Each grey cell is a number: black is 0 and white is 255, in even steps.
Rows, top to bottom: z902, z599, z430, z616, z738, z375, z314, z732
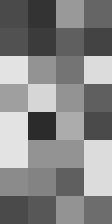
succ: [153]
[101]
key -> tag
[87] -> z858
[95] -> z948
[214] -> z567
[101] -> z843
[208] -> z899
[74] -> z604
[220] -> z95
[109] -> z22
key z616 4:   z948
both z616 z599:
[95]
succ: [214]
[147]
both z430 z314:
[220]
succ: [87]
[147]
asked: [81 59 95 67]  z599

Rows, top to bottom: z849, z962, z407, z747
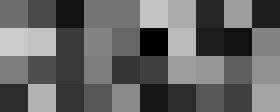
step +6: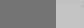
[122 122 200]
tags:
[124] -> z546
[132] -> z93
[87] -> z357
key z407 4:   z546

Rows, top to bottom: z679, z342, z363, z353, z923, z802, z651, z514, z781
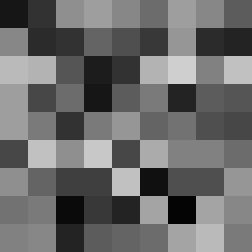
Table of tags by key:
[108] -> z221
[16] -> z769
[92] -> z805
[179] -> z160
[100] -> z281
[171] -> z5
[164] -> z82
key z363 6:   z160
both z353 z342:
[35]
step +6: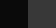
[16 62]
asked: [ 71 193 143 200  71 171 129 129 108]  z802
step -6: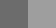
[102 152]
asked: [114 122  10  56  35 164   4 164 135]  z514
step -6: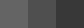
[94 73 50]

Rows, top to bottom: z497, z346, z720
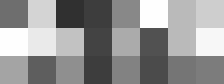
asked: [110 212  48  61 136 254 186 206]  z497
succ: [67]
[171]
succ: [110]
[212]

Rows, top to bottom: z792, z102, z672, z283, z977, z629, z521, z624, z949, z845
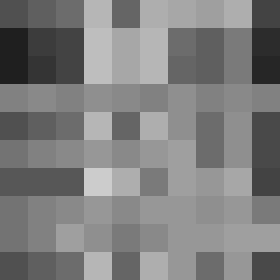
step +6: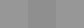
[157 149 157]
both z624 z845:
[151]
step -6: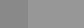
[131 145 145]
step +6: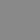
[143]
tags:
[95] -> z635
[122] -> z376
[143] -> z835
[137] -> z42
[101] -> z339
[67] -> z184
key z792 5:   z339
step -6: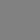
[123]
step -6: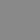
[131]

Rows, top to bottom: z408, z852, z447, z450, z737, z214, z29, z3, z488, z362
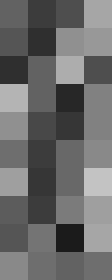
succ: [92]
[60]
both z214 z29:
[104]
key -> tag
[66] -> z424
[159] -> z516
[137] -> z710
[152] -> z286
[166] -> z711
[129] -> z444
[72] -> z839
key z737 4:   z444
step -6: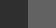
[41 92]
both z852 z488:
[85]
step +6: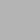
[186]

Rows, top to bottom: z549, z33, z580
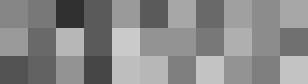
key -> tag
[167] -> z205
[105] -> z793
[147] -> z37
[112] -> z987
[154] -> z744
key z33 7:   z37
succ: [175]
[141]
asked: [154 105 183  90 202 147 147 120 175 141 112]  z33

